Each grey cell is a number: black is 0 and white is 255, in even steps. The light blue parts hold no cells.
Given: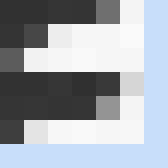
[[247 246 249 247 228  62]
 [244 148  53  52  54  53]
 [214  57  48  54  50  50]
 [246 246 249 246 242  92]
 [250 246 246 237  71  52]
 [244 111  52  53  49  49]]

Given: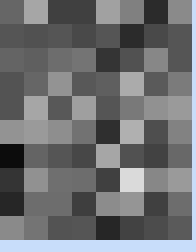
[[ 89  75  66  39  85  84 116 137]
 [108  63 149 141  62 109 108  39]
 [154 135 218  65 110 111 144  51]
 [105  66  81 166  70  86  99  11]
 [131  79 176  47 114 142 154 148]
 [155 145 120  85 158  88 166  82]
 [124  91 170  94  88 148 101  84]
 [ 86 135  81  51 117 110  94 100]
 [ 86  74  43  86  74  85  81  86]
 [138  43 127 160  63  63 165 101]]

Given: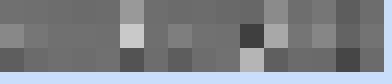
[[107  70 106 107  95 181 113 109  93 109  83 112 109 111 107  94]
 [115  99 134 117 168  63 112 113 126 111 201 111 112 112 118 136]
 [109  93 118 110 139 103 105 108 107 110 153 108 107 109 111 112]]

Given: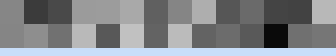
[[118 112  10  89 108  99 187  99 193  88 185 113 142 133]
 [184  66  68 106  86 174 133  96 169 156 155  73  59 134]]

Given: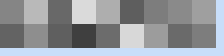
[[125 106 156 216 108  63  95 142  99]
 [159 138 125  94 174 218 104 185 133]]

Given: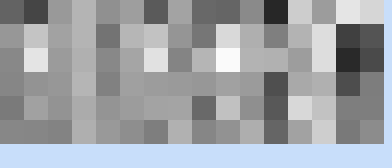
[[140 121 206 162 101 174 146 134 177 126 142 153 175 131 134 135]
 [126 126 194 216  88 143 193 105 164 163 156 148 171 147 161 122]
 [125  77 176 169  79 155 161 151 154 156 160 129 181 151 147 134]
 [ 74  41 221 157 177 179 250 181 132 225 165 136 176 155 228 136]
 [ 84  64 221 179 127 175 217 118 149 194 182 115 180 162 196 151]
 [214 229 156 205  39 138 101 104 163  90 158 144 180 153  69  99]]

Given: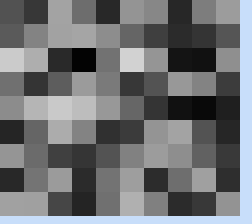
[[147  56  43 128 176 112  36  70 160 161]
 [ 46 160 110  44 158 115  43 155 116  40]
 [ 57  97 142 156 129  83  53  64 107 149]
 [ 38  83 163 148  59  48 131 172 101  37]
 [ 31   9  17  52 102 152 189 201 181 140]
 [ 60 131 152  83  55 122 155  93  52 112]
 [143  17  20 149 210 114   3  41 174 203]
 [ 85  52  43  63 101 141 165 162 131  90]
 [156 125  39 135 148  40 109 163  55  82]]

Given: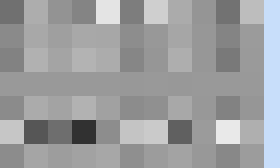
[[156 136 152 163 156 143 167 162 157 165 140]
 [175 233 155  96 202 196 141  49 110  86 198]
 [150 130 152 168 144 140 161 178 163 171 139]
 [153 153 153 152 153 152 153 153 153 153 153]
 [154 121 151 174 150 134 172 179 164 177 130]
 [155 132 151 166 152 141 167 168 159 168 138]
 [189 114 149 171 207 125 228 132 147 173 112]]

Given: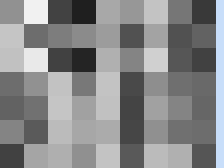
[[ 85 176 187  89 195 144 175 165  65]
 [109 112 144  70 171 167 187  90 132]
 [102 132 161  68 193 161 197 113  98]
 [105 111 142  73 195 120 194 145 109]
 [ 65  86 208 132 176  36  65 233 193]
 [ 98  81 163  81 156 139 125 109 197]
 [ 57 118 195 151 168  31  66 241 145]]
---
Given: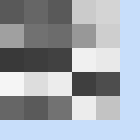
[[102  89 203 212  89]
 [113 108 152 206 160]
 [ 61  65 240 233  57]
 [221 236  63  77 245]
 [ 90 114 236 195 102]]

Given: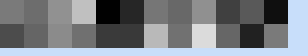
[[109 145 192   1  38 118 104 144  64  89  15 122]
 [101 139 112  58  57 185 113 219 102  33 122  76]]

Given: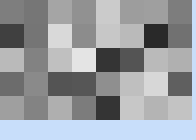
[[118 165 145 203 157 159 125 126]
 [117 217 140 199 186  41 113  64]
 [130 192 228  52  84 186 176 186]
 [138  84  86 143 191 215  95 108]
 [131 175 124  52 199 180 195 159]]

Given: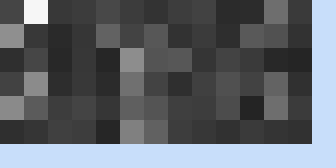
[[246  56  60  72  60  51  61  66  43  44 110  58  69]
 [ 56  42  54  98  67  87  50  59  46  89  81  50 143]
 [ 70  40  55  38 141  84  87  53  67  58  40  37  47]
 [139  45  56  43 112  67  47  64  80  66  99  48  66]
 [ 91  61  68  54  95  84  63  61  76  36 110  59 138]
 [ 53  64  61  38 128  97  61  55  49  58  52  49  47]]

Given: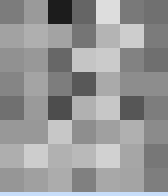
[[154  28 101 221 121 112 124]
 [175 163 117 180 205 123 162]
 [152 103 197 203 130 111 145]
 [164 125  88 170 141 141 133]
 [154  77 177 199  86 125 112]
 [152 199 142 160 176 139 152]
 [205 177 185 209 166 119 174]
 [160 172 128 168 164 126 150]]

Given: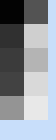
[[ 83   3]
 [207  48]
 [180  59]
 [217  66]
 [232 148]]

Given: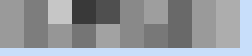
[[125 198  57  79 137 158 105 154 173 154]
 [125 150 117 162 137 120 105 154 173 154]]

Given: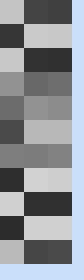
[[ 68  65 195]
 [202 200  55]
 [ 50  49 200]
 [105 110 146]
 [146 139 109]
 [184 184  74]
 [124 129 126]
 [210 205  46]
 [ 48  48 207]
 [207 208  44]
 [ 70  75 185]]
